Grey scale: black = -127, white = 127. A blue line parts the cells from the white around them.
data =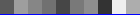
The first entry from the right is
45
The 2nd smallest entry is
-57
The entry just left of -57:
-14

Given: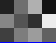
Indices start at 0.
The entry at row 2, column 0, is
-64
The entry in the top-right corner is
-108
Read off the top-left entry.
-94
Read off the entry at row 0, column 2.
48
